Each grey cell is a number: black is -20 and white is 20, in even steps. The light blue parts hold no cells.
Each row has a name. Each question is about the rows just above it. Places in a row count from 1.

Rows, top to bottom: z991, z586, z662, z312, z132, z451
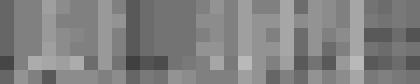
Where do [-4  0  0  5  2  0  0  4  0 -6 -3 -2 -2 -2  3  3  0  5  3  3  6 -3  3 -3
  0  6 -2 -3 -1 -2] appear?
z312
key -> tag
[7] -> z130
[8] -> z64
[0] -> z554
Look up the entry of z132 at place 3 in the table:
z130
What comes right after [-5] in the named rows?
[-3]
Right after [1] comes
[0]
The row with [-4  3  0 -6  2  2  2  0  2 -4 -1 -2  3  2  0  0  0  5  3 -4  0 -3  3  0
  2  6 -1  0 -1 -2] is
z451

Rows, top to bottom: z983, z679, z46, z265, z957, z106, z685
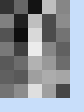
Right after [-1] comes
[-10]
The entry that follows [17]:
[1]
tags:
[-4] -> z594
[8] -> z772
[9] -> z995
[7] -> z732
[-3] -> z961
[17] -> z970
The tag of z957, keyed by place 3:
z772
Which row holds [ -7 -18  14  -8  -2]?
z46
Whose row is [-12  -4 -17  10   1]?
z983
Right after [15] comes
[5]

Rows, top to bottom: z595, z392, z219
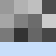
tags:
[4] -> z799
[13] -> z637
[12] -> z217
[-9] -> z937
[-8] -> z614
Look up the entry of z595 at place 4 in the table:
z614
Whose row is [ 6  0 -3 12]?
z392

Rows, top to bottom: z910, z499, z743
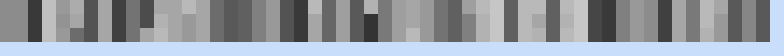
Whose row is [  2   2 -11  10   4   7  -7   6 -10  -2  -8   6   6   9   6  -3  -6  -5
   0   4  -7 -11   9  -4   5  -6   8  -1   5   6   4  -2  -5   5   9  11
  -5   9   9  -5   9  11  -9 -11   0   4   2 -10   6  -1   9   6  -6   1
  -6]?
z910
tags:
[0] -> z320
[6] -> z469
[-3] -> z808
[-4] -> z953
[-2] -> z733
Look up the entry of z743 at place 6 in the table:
z808
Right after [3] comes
[6]
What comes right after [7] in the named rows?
[-7]
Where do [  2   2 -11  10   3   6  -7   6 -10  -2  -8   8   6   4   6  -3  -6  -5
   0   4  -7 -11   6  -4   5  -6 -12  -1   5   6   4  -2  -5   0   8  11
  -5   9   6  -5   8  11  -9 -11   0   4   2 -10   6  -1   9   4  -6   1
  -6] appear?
z499

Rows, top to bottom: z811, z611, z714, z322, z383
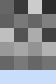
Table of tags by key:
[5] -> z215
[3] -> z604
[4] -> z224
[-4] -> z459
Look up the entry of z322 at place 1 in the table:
z224
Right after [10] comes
[-7]
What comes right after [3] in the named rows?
[8]
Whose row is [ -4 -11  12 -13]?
z811
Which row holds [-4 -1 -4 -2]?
z383
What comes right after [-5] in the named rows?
[-1]

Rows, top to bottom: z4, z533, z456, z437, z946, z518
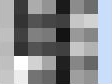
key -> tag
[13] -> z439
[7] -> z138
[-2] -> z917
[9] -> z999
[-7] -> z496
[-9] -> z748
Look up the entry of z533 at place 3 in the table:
z496
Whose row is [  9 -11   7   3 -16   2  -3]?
z4
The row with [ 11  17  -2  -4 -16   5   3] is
z518

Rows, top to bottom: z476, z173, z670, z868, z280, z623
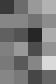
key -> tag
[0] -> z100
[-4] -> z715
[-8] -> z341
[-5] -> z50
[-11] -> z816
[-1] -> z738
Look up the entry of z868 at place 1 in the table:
z100
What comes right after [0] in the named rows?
[4]

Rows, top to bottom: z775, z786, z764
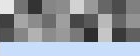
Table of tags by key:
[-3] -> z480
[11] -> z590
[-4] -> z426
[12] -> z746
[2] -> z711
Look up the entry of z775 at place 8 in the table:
z426
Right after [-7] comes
[1]
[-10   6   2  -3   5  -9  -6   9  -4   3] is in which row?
z786

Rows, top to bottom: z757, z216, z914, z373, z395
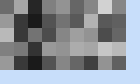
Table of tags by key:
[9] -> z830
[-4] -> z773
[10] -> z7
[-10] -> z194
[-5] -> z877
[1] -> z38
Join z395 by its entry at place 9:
z877
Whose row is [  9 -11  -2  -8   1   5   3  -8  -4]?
z914
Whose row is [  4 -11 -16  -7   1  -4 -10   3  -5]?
z395
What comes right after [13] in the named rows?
[1]
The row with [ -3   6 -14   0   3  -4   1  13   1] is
z757

